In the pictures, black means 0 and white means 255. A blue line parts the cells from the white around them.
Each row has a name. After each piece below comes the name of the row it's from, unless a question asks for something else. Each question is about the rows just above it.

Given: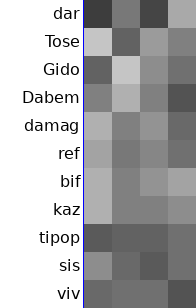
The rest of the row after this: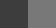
[ 69 169]
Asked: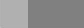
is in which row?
kaz
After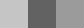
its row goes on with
[128]
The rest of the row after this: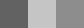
[112]
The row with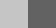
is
Tose
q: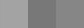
ref

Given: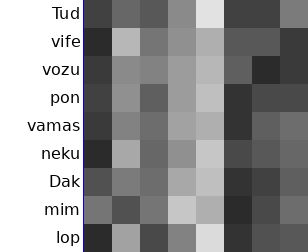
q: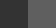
vamas
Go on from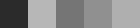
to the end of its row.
[88 88 58]
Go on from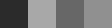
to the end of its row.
[198  73  88 103]
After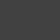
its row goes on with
[123]

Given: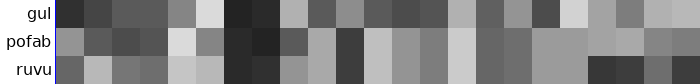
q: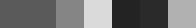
gul
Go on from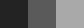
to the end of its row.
[ 61 191 148 125 203 102 110 155 155 163 169 133 125]
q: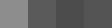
gul

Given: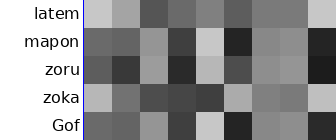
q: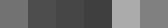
zoka
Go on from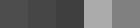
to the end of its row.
[122 191]

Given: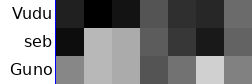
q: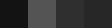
Vudu
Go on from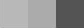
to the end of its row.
[114 208 129]
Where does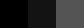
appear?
Vudu

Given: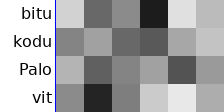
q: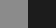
bitu
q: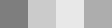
vit
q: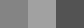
Palo

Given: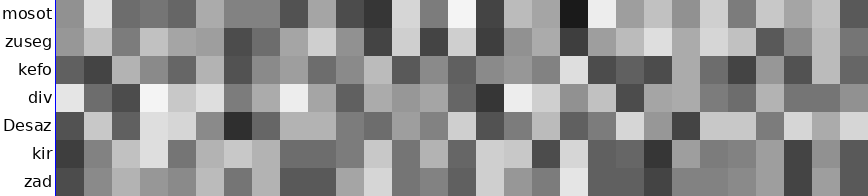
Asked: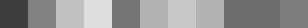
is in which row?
kir
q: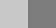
Desaz

